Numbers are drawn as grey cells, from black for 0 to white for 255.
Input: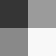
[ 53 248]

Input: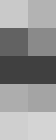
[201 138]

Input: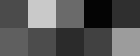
[75 76]

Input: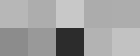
[183 153]

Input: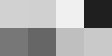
[209 102]

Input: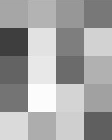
[166 226 107 161]
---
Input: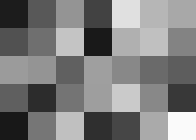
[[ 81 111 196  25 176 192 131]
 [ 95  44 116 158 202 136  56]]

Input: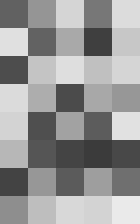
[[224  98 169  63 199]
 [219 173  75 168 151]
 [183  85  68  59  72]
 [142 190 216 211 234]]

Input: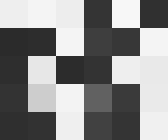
[[ 43  45 244  62  55 244]
 [ 51 205 243  97  58 234]]

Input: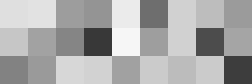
[[198 162 133  56 246 158 209  76 165]]

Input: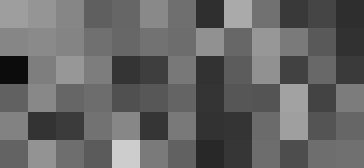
[[134 138 132 112 103 114 109 145 103 151 122  89  49]
 [ 97 136 102 109  80  87 100  52  86  84 162  67 124]
 [ 99 147 110  91 205 122  97  40  54 109  77 110 112]]

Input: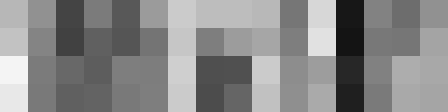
[[194 132  65  96  85 116 198 126 156 166 126 225  20 120 118 164]
 [232 121  96  99 121 126 203  76 101 193 143 170  31 122 169 165]]

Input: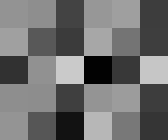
[[160  88  59 167 116  62]
 [142 141  63 148 156  61]]

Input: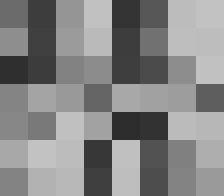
[[142  64 155 186  61 113 190 189]
 [132 164 153 101 168 161 157  94]
 [168 194 188  55 192  82 128 174]]

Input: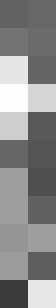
[[115 108]
 [253 214]
 [102  84]
 [158  97]
 [156  94]]
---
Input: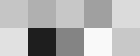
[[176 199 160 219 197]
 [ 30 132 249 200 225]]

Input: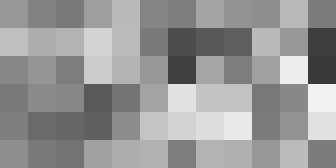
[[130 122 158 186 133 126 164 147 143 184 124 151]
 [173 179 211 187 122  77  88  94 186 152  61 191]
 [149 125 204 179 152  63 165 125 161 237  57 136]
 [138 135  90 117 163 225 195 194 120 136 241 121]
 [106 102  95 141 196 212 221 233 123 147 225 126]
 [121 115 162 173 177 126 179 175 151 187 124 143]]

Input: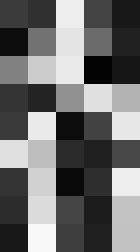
[[ 48 238  67  24  59]
 [114 228 107  33  13]
 [204 234   3  22 130]
 [ 35 145 225 179  52]
 [234  12  66 231  58]
 [190  42  31  71 224]
 [209  10  46 238  52]
 [219  69  27 196  44]
 [248  62  31 194  24]]

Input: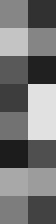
[[ 49 134]
 [133 196]
 [ 32  89]
 [225  61]
 [225 114]
 [ 79  28]
 [156 168]
 [ 66 125]]

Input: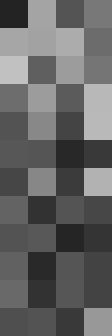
[[164  84 120  35]
 [162 172 108 166]
 [ 95 156 117 193]
 [156  91 184 109]
 [136  68 185  83]
 [ 85  40  57  87]
 [135  59 178  70]
 [ 50  84  71  99]
 [ 88  37  52  83]
 [ 41  85  67  97]
 [ 50  86  67 105]
 [ 83  57 152  79]]

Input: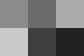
[[108 171 140]
 [ 63  33 200]]

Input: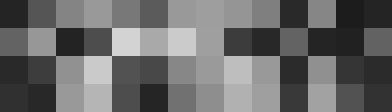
[[ 85 132 153 120  91 153 158 149 127  41 134  28  36  36]
 [151  35  77 211 169 203 159  60  40  99  36  33  98  99]
 [ 61 145 202  82  72 135 154 190 153  43 144  53  43  41]
 [ 40 153 181  77  37 113 142 177 159  57 162  82  50  48]]

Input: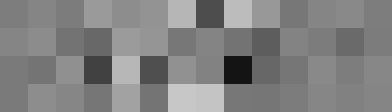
[[133 124 154 141 147 182  77 188 152 119 133 137 125 125]
 [140 115 104 155 149 119 132 115  93 131 124 106 124 133]
 [116 144  65 183  79 145 130  20 103 118 137 125 135 122]
 [141 134 118 162 116 199 196 119 118 124 134 129 133 122]]
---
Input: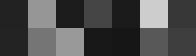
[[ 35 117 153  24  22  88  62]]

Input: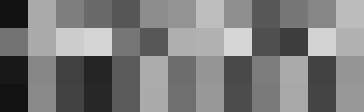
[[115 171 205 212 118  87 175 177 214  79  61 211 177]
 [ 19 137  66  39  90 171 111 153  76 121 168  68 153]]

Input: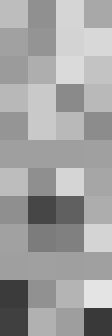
[[161 148 211 216]
 [184 201 138 185]
 [159 159 159 160]
 [143  70  96 173]
 [159 160 159 160]
 [ 64 177 158  57]]

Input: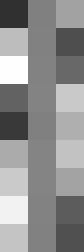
[[189 129  78]
 [ 98 131 201]
 [171 132 194]
 [242 130  92]]

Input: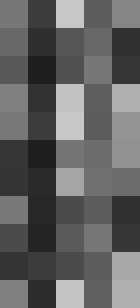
[[104  47  86 104  49]
 [128  50 194  95 176]
 [ 54  31 117 109 145]
 [121  40  75  93  49]
 [ 53  61  75  92 168]]

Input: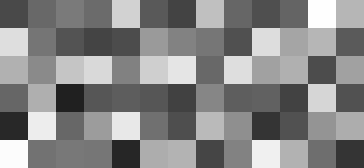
[[222 117  83  68  76 154 130 118  80 221 165 182  90]
 [102 175  32  86  93  86  65 134  94  97  66 214  81]
 [252 114 120 118  38 173 179  69 130 240 178 110  52]]

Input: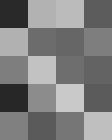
[[177 108 102 126]
 [ 39 140 201  91]]

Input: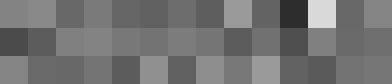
[[ 75  92 128 131 120 115 124 117  92 113  78 128 105 111]]

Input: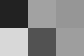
[[216  82 158]]
